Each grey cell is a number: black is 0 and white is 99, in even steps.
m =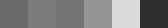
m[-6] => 41
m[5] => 18
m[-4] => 45
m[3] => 58

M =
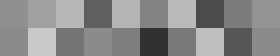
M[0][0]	56
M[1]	[54, 78, 45, 54, 49, 19, 47, 74, 33, 54]
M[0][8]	48

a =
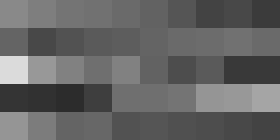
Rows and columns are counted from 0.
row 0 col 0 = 53
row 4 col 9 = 26
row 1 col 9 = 41
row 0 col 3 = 44
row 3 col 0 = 20
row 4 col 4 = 32
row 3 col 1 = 19
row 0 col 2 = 45
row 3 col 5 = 43
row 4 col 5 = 33
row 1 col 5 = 39
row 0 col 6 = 33
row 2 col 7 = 35
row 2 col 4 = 50

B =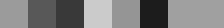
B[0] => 60
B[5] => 11

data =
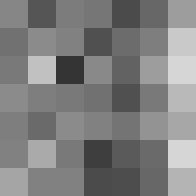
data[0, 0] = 52
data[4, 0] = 49
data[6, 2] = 50
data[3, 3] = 44
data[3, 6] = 72
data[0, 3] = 46
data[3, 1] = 49
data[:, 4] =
[29, 42, 38, 31, 45, 35, 30]
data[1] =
[44, 54, 50, 31, 42, 49, 78]
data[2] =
[47, 75, 20, 53, 38, 61, 83]
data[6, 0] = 64
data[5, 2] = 47
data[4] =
[49, 41, 54, 50, 45, 57, 65]
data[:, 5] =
[40, 49, 61, 47, 57, 41, 40]

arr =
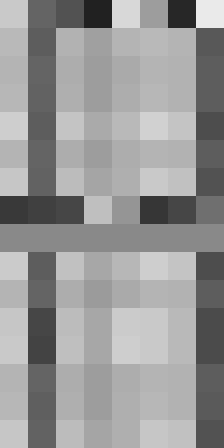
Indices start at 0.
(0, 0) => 78
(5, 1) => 39
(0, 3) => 13
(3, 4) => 67
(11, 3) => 65
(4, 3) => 66
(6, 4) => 68
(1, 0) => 72
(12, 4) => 80
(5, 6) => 69
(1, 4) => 70
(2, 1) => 39
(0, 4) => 84
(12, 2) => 74
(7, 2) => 27
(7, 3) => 74
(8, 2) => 53
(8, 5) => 53
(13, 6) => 69
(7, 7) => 43
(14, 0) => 71
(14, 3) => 61
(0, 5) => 61
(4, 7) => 30
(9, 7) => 30
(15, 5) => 77
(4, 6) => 76
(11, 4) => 79
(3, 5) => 71
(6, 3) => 64
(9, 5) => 80
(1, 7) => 34

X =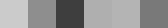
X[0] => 79
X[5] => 47
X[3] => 68

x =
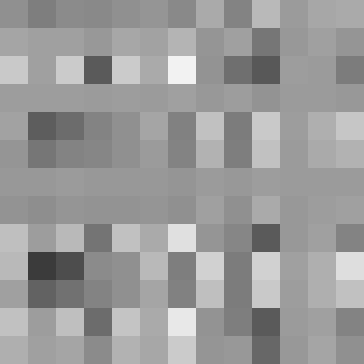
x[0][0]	56
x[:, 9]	[72, 46, 34, 57, 78, 75, 61, 66, 35, 81, 78, 35, 40]
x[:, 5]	[58, 63, 66, 60, 64, 60, 59, 58, 66, 72, 64, 66, 65]
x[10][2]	44
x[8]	[74, 61, 72, 45, 75, 66, 87, 58, 52, 35, 59, 62, 51]
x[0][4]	56
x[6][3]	59
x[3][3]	60
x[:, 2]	[54, 62, 79, 61, 42, 51, 60, 58, 72, 30, 44, 74, 64]
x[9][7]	81
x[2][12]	48
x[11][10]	60
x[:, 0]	[56, 64, 78, 61, 63, 58, 59, 57, 74, 72, 62, 75, 68]
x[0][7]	66
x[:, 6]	[53, 70, 94, 62, 50, 51, 58, 56, 87, 49, 50, 90, 79]
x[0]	[56, 49, 54, 53, 56, 58, 53, 66, 51, 72, 60, 65, 66]
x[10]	[62, 38, 44, 51, 56, 64, 50, 74, 48, 78, 61, 68, 75]
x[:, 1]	[49, 62, 62, 61, 36, 46, 59, 55, 61, 23, 38, 61, 62]
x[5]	[58, 46, 51, 52, 56, 60, 51, 69, 49, 75, 60, 66, 69]
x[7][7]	62
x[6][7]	60
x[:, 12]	[66, 58, 48, 59, 77, 69, 60, 62, 51, 86, 75, 51, 56]
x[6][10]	60
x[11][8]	49

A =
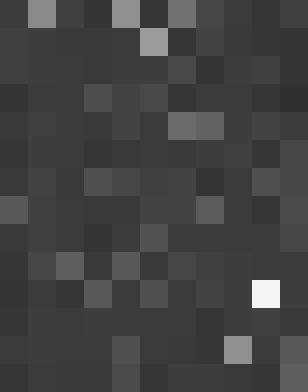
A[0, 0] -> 23
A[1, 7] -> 26
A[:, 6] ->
[44, 21, 28, 21, 41, 22, 26, 26, 23, 27, 23, 23, 22, 24]
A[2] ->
[25, 24, 23, 22, 24, 24, 28, 20, 24, 25, 20]
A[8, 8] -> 23
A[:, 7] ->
[27, 26, 20, 23, 38, 24, 20, 35, 23, 25, 26, 21, 21, 24]
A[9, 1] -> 27
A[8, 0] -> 22
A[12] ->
[23, 24, 23, 23, 31, 23, 22, 21, 56, 23, 34]
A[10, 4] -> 23
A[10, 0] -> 20
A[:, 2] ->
[25, 22, 23, 23, 23, 23, 22, 23, 23, 36, 21, 23, 23, 22]
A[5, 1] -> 24
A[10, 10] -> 24
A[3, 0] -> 20
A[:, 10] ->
[25, 20, 20, 19, 23, 27, 27, 29, 27, 23, 24, 22, 34, 37]
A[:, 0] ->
[23, 25, 25, 20, 22, 21, 22, 34, 22, 21, 20, 21, 23, 21]
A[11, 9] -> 25
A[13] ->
[21, 23, 22, 22, 29, 21, 24, 24, 22, 21, 37]
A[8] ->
[22, 25, 23, 20, 23, 32, 23, 23, 23, 23, 27]
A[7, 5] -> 26
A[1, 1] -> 24
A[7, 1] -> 25
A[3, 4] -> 26
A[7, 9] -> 21
